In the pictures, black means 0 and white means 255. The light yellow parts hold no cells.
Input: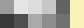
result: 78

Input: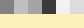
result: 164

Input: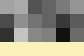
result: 136

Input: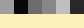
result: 108

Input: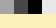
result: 165

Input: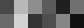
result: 52

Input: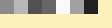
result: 102

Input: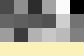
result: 178

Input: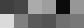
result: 90
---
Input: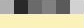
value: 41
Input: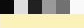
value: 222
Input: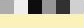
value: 238
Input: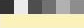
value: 235
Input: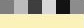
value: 187
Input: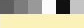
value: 124
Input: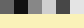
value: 16
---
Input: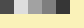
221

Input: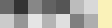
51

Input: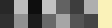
188

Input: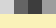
100

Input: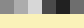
172

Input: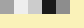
238

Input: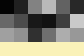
32

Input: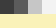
91

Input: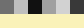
190
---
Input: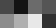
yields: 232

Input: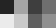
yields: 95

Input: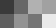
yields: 117

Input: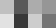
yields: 205

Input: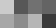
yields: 182

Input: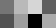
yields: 1
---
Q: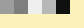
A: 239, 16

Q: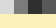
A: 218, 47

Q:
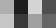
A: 212, 29

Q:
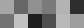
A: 193, 29

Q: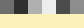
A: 237, 47

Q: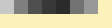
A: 200, 43

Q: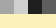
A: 207, 31
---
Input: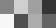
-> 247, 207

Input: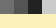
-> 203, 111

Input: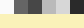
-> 250, 215

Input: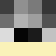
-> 220, 194

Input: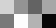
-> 253, 211

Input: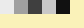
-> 235, 200

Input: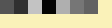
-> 195, 175
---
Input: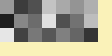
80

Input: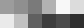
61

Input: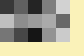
155

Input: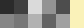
178

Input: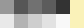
206

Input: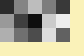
15

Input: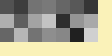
46

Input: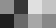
106
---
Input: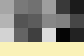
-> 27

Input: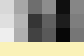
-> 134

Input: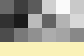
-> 201

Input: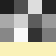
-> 38

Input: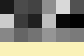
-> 81

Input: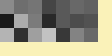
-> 97
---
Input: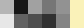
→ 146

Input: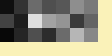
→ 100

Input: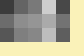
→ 115

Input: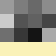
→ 69

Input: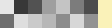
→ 76

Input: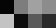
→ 140

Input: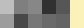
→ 86

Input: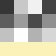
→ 143

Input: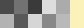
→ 171

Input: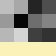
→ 132
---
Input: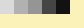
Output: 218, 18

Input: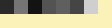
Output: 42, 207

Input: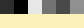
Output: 45, 144

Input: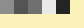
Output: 141, 36

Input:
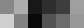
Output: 136, 152

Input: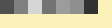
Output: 80, 50
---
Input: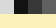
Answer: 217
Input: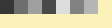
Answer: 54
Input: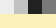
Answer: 237
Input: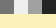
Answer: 116
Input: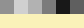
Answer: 145
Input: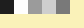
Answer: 30
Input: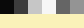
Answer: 9
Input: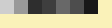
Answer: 206
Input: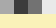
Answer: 169
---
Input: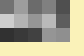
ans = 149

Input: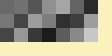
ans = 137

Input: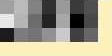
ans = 64

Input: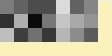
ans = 140

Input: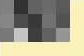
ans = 98

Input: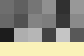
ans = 197
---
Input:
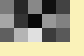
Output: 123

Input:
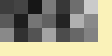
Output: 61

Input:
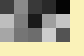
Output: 63

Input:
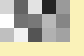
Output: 212

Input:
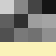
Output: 207

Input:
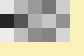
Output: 229

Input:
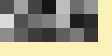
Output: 81

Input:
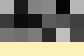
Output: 177

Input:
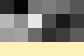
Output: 40

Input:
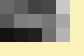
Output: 105
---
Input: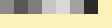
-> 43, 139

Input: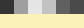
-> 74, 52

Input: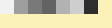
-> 45, 241

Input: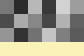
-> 157, 149

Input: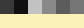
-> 118, 57

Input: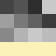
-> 201, 136
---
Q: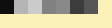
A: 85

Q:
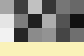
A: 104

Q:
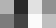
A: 145

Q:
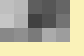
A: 101

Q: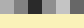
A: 103

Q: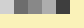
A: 62
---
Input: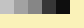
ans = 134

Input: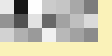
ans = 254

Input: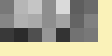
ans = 197

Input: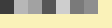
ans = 162

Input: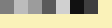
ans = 156

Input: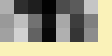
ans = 30

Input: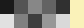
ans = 135

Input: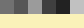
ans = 155
